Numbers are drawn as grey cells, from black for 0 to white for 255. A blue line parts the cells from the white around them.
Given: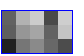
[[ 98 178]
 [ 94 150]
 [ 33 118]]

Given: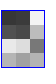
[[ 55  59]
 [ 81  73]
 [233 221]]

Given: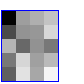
[[  3 158]
 [ 75 147]
 [181 104]]

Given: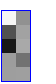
[[245 145]
 [ 81 162]
 [ 24 169]]

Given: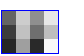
[[101 205]
 [ 60 193]
 [ 38 159]]

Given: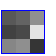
[[ 88  99]
 [ 65  73]
 [134 143]]

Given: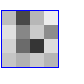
[[189  72]
 [224 135]
 [210 107]]

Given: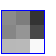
[[139 125]
 [134 149]
 [184 185]]

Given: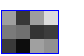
[[159  55]
 [122 112]
 [ 58  13]]
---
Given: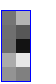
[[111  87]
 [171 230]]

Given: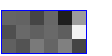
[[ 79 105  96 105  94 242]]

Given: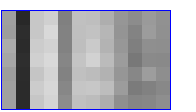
[[157  45 199 217 130 191 194 182 148 131 156 144]
 [166  46 208 217 134 196 210 187 156 120 138 137]
 [160  43 204 215 135 197 199 189 156 123 129 136]]

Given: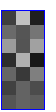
[[106  85 117]
 [ 45 177  23]
 [ 65  99  76]]

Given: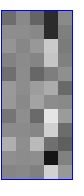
[[141 141 136  43 127]
 [130 139 133 197 128]
 [153 141 157 172 105]
 [117 142 106 229 155]
 [175 142 186 112  95]
 [133 136 128 209 152]]

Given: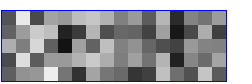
[[ 98 156 203 190  34  59 181  78 103 100  66 160  24  73 173  64]
 [ 75 222  92 155 154 178 202 173 126 160 115 180  33 134 107 164]]

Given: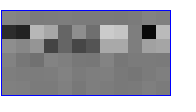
[[ 44  34 183 167 101 142 111 203 197 126   9 186]
 [130 119 113 131 127 120 119 131 119 123 123 122]
 [128 127 123 123 128 120 126 124 121 122 127 123]]

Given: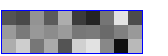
[[154 122 152 140 155 119 122 106 128 153]]

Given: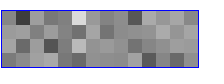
[[155 159 128 156 131 113 165 116 140 144 147 171 149 165]
 [123 139 161 169 120 106 145 142 140 162  90 134 105 143]]
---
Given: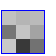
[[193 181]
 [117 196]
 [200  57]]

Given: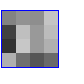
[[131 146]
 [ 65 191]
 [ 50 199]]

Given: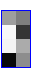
[[158 126]
 [248  53]
 [244 171]]

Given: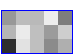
[[152 188]
 [181 235]
 [ 45 226]]

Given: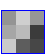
[[148 207]
 [166 187]
 [202  93]]

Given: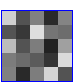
[[208  83]
 [ 84  56]
 [188  83]]

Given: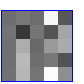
[[110 120]
 [116  55]
 [111 173]]
